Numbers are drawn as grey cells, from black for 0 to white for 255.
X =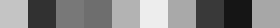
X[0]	196
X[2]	120
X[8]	21
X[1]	49

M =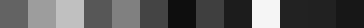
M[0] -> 99
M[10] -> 34
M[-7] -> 14
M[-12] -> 157

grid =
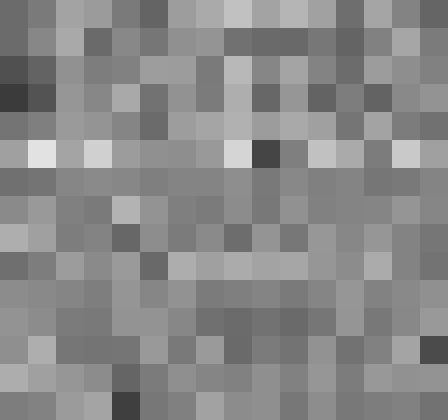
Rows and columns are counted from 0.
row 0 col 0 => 107
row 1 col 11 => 119
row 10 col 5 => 134
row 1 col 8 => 113
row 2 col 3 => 125
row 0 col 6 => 157
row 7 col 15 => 134
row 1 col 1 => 135
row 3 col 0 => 59
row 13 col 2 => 150
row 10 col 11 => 133
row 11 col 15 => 153
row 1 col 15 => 123
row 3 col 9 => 103
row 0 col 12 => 110
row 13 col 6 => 143
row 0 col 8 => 193
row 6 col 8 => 142
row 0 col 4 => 122
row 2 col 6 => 156
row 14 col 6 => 128
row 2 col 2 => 145
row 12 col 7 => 154
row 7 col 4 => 179
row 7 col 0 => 138
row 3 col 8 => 174
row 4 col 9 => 156
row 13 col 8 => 129
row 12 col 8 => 106
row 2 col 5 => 157
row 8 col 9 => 148
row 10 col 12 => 150
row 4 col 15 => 113
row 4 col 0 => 116
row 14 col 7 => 162
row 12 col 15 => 75
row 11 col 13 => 120
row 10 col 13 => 130

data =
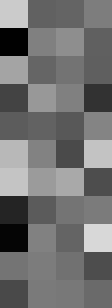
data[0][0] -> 203
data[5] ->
[184, 130, 74, 195]
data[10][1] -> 122
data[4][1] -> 98
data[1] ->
[1, 128, 142, 96]
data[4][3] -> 132
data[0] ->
[203, 97, 100, 125]
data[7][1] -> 91
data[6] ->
[196, 155, 169, 77]
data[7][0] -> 36
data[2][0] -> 164
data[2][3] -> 95
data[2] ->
[164, 101, 115, 95]

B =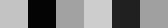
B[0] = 195
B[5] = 160
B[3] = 205

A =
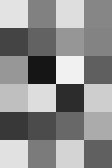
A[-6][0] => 227
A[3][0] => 191
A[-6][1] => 129
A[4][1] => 75
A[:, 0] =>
[227, 68, 151, 191, 56, 225]
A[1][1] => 98
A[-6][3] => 134

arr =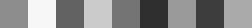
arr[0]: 141
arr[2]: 98
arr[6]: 154

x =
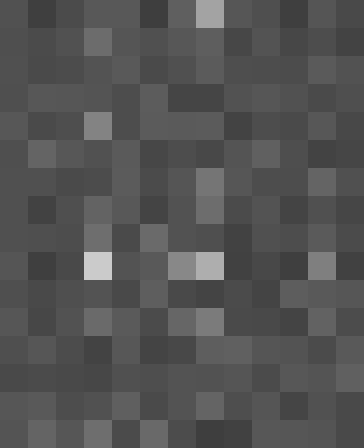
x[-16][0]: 81
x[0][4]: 88
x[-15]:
[79, 75, 81, 108, 85, 80, 87, 94, 71, 83, 71, 77, 67]
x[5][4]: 90
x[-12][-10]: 131
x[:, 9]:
[79, 83, 77, 86, 77, 96, 77, 83, 80, 72, 68, 73, 85, 75, 85, 87]
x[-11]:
[79, 100, 87, 81, 90, 71, 77, 72, 84, 96, 78, 67, 70]
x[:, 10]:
[63, 71, 76, 81, 74, 78, 77, 68, 77, 63, 93, 68, 83, 87, 69, 86]
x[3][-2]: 74
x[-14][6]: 80
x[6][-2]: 100
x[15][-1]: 73
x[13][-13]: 73
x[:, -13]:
[81, 79, 80, 79, 87, 79, 80, 80, 80, 85, 79, 86, 79, 73, 86, 84]
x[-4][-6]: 94
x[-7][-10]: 203
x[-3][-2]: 84
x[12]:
[79, 86, 76, 67, 87, 68, 72, 94, 96, 85, 83, 75, 89]
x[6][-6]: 117
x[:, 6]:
[95, 87, 80, 69, 90, 77, 85, 82, 82, 136, 73, 102, 72, 83, 83, 76]
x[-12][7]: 91
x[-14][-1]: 82
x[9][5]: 89
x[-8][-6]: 79
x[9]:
[85, 63, 73, 203, 83, 89, 136, 174, 65, 72, 63, 127, 65]
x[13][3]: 71
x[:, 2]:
[75, 81, 76, 86, 78, 87, 74, 79, 77, 73, 79, 82, 76, 73, 77, 86]

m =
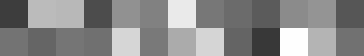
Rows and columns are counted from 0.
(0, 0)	61
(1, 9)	56
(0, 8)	107
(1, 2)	117
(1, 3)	112
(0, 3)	76
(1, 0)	115
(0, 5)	129

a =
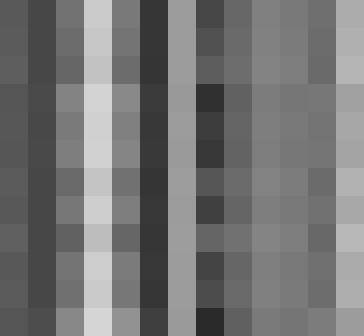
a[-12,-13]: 89
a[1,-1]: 176
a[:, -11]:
[114, 108, 102, 131, 122, 126, 105, 119, 97, 116, 112, 136]
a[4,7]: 60
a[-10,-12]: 71
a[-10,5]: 53
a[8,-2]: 104
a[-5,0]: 88
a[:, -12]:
[71, 71, 71, 74, 72, 73, 71, 71, 71, 71, 71, 77]
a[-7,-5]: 99
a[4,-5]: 100
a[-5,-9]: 125
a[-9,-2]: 119
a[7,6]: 155
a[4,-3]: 120
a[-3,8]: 102
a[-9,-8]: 59
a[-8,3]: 208
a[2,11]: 106
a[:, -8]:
[54, 54, 53, 59, 56, 57, 53, 55, 54, 55, 54, 63]
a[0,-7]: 156
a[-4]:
[96, 71, 97, 189, 102, 54, 157, 101, 113, 132, 125, 104, 184]
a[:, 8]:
[103, 106, 109, 97, 100, 99, 107, 101, 113, 102, 105, 96]
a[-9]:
[85, 74, 131, 211, 137, 59, 153, 48, 97, 124, 118, 119, 160]
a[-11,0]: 91
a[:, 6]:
[156, 156, 156, 153, 155, 154, 157, 155, 157, 156, 156, 154]
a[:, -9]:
[121, 116, 108, 137, 128, 133, 113, 125, 102, 123, 119, 146]
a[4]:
[87, 72, 122, 208, 128, 56, 155, 60, 100, 126, 120, 115, 167]
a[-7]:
[86, 73, 126, 209, 133, 57, 154, 55, 99, 125, 119, 117, 164]
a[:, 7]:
[71, 81, 93, 48, 60, 55, 86, 64, 101, 68, 76, 42]

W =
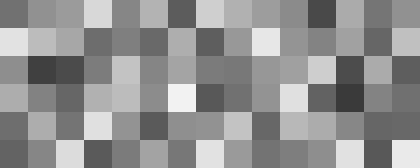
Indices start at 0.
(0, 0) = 113
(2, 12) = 76
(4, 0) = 110
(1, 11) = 131
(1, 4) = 127
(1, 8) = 152
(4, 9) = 103
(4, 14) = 104
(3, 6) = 242
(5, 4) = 123
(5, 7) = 226
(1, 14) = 192
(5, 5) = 163
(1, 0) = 226
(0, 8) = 177
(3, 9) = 147
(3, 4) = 188
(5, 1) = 134
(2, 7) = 123
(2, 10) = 160
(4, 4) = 147
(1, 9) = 231
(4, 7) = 146
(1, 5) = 105
